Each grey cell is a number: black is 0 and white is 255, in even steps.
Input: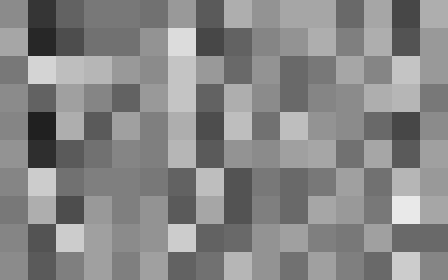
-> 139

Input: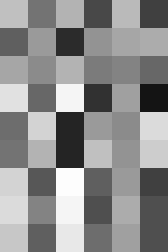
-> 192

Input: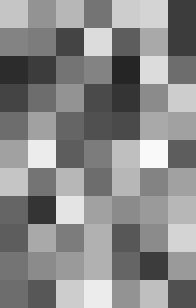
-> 197

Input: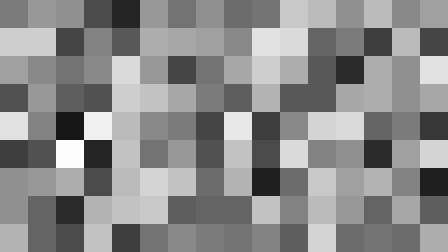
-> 123

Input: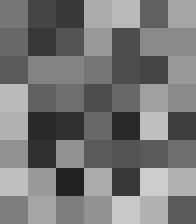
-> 118

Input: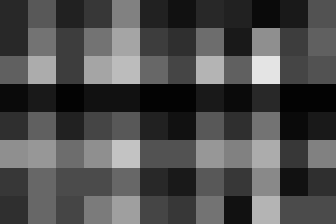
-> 40

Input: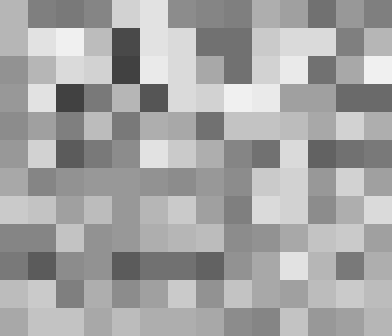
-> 182
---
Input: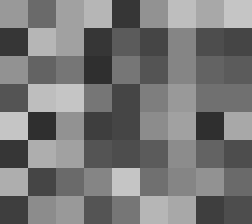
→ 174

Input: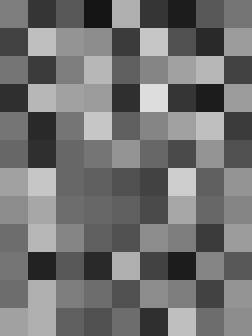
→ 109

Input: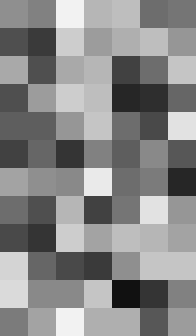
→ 218

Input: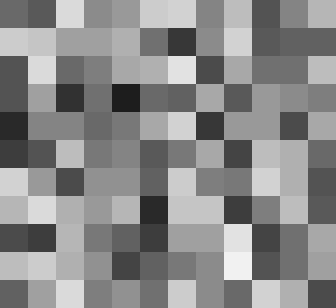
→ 189

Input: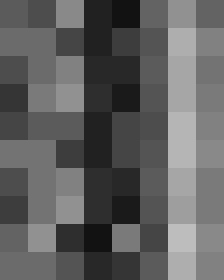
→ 99

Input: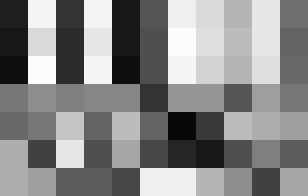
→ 174

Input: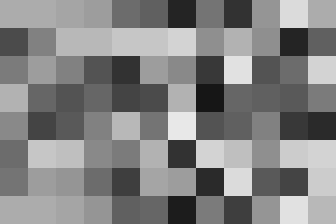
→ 116

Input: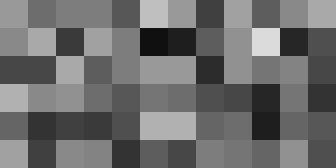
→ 101

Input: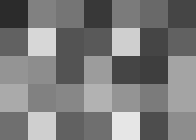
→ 170
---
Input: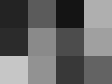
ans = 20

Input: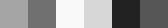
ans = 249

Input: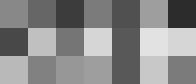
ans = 60

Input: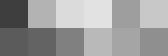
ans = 219

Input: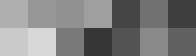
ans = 145

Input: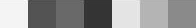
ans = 104
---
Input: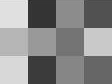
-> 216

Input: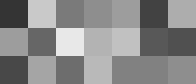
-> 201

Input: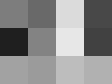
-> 219

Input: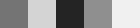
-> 212

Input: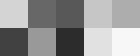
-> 225

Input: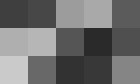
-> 182
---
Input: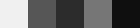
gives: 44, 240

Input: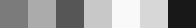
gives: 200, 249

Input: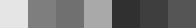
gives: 169, 229

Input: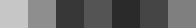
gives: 84, 198

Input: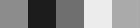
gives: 111, 236

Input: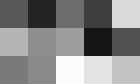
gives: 157, 251

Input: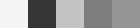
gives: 195, 245

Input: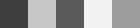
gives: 89, 242
